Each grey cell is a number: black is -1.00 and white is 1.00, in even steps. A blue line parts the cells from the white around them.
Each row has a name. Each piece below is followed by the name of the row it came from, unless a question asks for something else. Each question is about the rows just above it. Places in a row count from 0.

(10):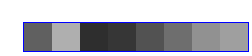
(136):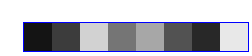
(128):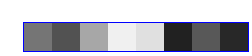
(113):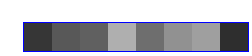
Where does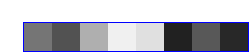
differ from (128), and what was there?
2, [0.31]
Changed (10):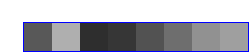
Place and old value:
0, [-0.25]
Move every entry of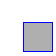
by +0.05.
[0.42]
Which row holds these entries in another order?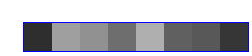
(113)
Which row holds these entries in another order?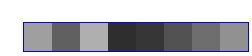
(10)

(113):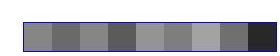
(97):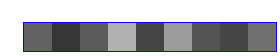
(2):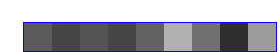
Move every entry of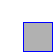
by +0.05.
[0.44]
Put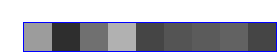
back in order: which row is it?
(2)
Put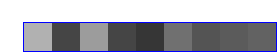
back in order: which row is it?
(97)

